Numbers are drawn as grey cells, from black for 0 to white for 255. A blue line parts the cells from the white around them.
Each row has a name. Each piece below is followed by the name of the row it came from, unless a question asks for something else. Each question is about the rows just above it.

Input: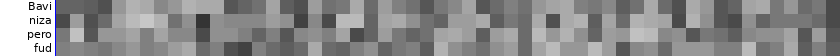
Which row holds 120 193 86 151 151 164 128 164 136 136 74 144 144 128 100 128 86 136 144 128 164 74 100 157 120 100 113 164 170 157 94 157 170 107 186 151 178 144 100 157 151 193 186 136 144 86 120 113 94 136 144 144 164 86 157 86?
pero
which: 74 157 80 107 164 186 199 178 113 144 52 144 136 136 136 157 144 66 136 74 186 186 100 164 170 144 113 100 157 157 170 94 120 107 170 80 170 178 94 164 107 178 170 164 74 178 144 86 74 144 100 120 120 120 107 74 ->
niza
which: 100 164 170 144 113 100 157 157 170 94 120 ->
niza

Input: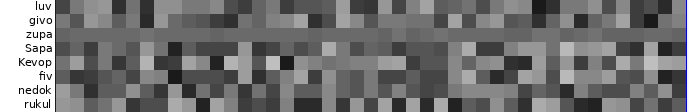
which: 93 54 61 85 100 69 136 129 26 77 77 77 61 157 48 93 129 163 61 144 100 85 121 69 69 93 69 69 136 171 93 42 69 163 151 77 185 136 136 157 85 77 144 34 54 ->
fiv
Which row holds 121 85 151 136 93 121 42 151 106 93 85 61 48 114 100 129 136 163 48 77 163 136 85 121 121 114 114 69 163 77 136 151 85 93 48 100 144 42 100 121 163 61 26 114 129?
givo

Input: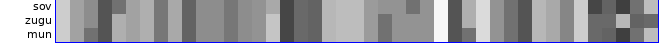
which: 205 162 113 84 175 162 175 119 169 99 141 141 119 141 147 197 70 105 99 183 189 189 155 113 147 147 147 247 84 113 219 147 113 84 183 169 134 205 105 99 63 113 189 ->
mun
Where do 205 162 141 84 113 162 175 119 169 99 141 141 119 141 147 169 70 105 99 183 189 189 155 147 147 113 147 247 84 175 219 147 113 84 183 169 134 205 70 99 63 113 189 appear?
sov

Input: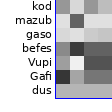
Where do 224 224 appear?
mazub
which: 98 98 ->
befes
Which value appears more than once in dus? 181
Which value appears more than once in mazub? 224
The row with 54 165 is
Gafi
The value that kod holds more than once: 151
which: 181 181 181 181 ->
dus

